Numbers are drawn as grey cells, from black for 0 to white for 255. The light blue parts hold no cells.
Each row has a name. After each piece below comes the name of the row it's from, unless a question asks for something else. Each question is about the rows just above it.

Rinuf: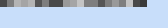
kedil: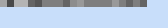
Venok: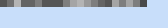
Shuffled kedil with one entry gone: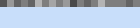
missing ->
[141]
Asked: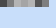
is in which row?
Rinuf
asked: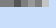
Rinuf
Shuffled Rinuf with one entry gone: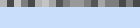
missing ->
[58]
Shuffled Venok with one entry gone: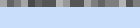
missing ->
[113]

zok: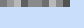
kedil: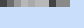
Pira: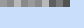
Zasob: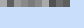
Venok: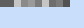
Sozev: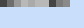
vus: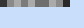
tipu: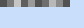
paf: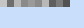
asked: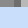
zok
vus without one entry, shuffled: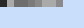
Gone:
[52]
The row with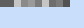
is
Venok
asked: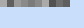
Zasob
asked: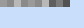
Pira
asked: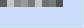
Venok

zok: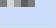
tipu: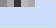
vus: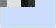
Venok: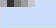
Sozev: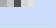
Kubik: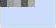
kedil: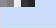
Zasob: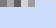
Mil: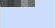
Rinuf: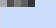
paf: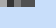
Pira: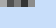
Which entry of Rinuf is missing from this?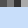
[95]
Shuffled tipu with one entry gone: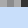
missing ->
[184]
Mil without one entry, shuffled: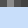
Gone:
[110]
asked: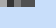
paf
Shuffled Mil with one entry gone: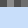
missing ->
[66]
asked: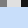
vus

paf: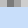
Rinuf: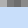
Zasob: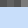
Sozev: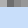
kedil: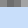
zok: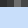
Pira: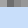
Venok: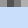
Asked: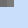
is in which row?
kedil
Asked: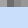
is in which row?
Pira
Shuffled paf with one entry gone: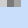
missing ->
[190]
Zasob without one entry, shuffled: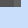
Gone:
[123]
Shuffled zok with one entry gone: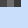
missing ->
[46]
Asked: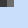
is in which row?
zok

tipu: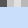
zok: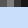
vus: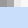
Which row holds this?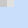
tipu
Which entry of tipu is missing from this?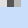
[200]
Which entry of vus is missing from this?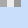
[248]
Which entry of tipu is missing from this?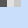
[184]
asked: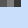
zok

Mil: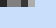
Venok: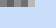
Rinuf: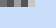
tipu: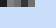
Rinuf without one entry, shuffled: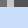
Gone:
[158]
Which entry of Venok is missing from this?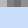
[99]
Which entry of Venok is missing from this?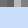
[144]

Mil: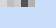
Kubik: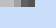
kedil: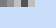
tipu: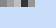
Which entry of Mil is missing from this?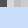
[177]
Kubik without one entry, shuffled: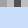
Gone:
[96]
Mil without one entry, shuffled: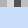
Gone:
[204]
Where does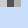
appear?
Mil
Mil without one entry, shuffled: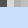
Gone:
[204]
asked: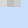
Mil

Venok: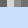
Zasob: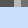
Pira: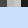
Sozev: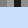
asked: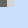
Venok
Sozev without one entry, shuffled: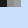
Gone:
[126]
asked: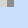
Venok
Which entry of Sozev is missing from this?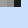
[126]
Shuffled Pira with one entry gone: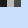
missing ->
[197]

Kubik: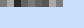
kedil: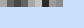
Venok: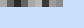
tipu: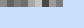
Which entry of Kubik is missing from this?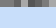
[42]
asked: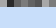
Kubik
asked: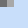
tipu
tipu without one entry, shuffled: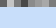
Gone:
[111]
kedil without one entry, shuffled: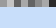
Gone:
[72]
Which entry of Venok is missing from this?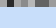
[57]
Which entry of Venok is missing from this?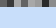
[183]

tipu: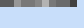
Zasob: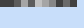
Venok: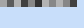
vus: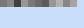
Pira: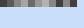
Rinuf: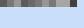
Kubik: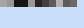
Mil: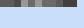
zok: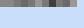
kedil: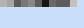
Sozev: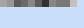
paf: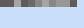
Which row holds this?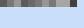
Rinuf
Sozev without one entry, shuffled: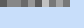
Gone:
[50]
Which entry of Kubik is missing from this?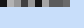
[37]
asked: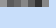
Sozev
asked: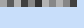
Venok
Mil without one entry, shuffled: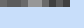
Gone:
[76]

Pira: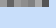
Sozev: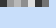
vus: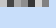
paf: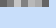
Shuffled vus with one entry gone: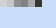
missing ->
[69]
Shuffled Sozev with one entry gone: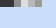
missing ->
[115]
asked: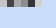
vus

